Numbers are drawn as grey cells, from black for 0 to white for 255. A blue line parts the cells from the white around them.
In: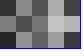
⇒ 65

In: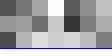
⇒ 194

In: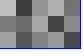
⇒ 115

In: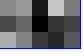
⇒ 122

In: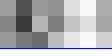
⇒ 173

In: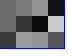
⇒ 18

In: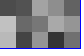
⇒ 98
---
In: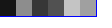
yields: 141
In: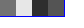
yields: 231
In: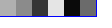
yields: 139
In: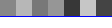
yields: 183
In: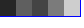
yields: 95
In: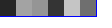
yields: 163
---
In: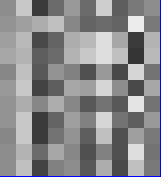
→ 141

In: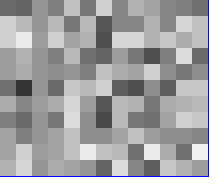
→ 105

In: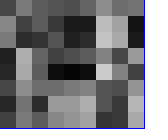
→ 71

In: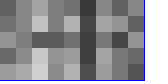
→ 97

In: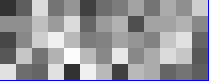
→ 50

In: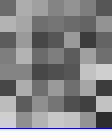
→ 106

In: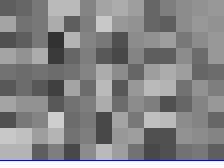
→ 95
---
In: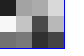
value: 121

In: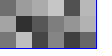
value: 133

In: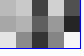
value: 52

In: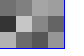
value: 107

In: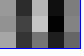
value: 117

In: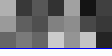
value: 148

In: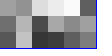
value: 61

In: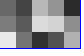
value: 49

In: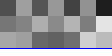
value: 111

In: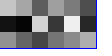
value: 117
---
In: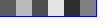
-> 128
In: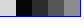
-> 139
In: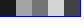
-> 66
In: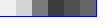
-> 102
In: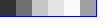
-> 159
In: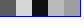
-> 157
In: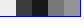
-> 147
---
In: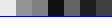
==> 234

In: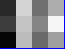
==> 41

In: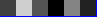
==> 64

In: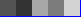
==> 83

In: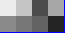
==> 236

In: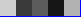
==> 207

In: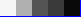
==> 245

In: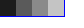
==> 28

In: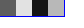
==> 94
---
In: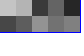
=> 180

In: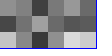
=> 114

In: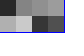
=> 132

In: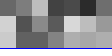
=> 82

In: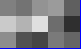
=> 179

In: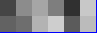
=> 140

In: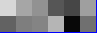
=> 166
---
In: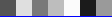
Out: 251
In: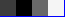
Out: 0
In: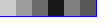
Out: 24
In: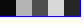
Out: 79
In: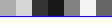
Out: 130
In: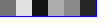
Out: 174
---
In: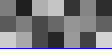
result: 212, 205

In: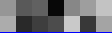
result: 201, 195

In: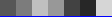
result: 214, 192

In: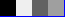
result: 239, 159

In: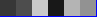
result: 201, 180

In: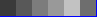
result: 194, 153
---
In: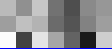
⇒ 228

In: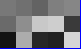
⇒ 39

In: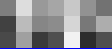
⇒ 58

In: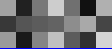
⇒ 133

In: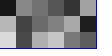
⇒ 175

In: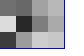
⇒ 205
